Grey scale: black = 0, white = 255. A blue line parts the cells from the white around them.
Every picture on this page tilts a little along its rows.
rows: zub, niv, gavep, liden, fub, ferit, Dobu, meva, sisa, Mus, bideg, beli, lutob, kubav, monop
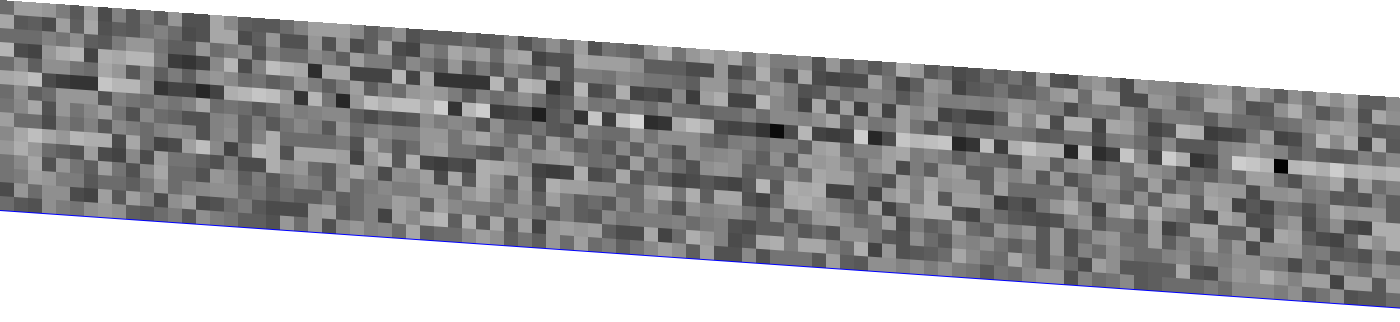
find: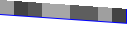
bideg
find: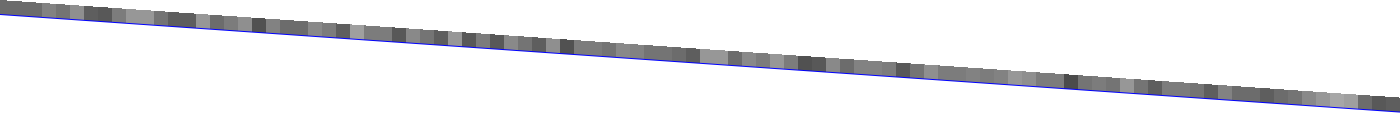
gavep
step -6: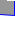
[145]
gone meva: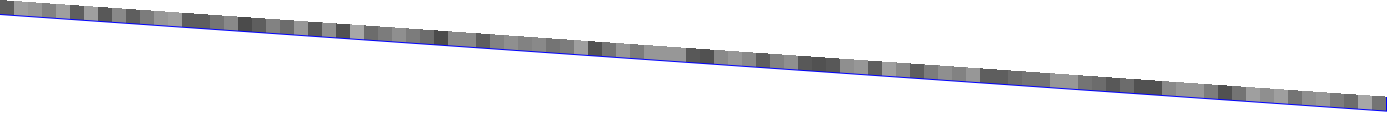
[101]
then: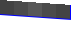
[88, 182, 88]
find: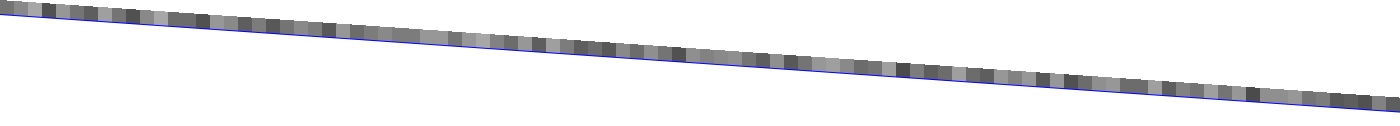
beli

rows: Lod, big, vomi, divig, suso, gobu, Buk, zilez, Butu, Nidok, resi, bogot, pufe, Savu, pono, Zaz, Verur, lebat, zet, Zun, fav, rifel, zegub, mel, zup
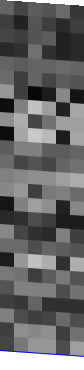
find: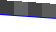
gobu
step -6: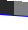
[35, 122]
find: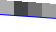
Butu
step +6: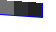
[120, 54, 40]
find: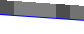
fav
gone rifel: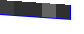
[55]
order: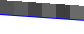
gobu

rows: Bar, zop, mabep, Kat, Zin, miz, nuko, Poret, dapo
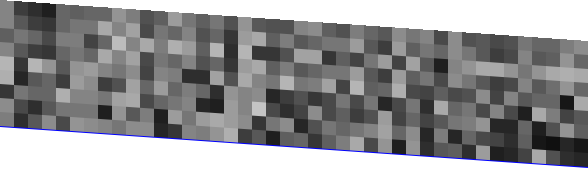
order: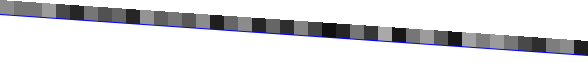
Poret
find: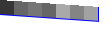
Kat
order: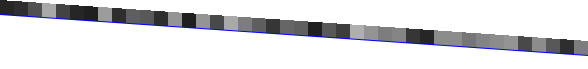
dapo
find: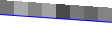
zop
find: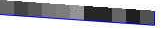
nuko
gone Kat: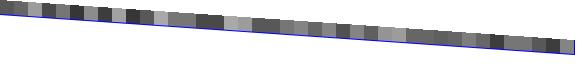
[110]

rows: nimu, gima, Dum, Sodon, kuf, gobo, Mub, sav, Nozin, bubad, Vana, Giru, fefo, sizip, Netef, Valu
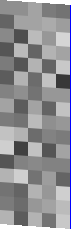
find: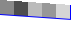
Dum
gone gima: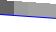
[171]
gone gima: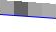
[157]
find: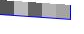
Sodon
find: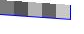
kuf
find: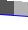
kuf
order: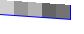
sizip

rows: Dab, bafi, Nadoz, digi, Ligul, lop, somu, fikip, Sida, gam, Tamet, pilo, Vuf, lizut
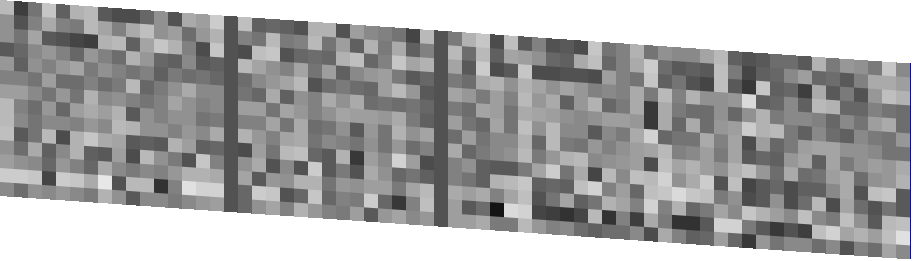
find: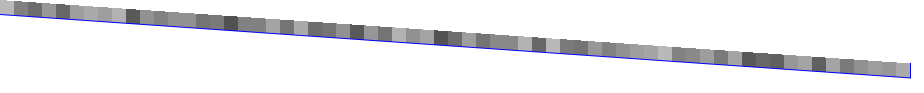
fikip
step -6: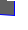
[90]

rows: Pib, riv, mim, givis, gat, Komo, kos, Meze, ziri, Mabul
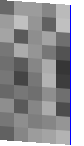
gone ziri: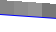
[126]
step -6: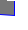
[113]
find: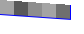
mim
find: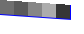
gat

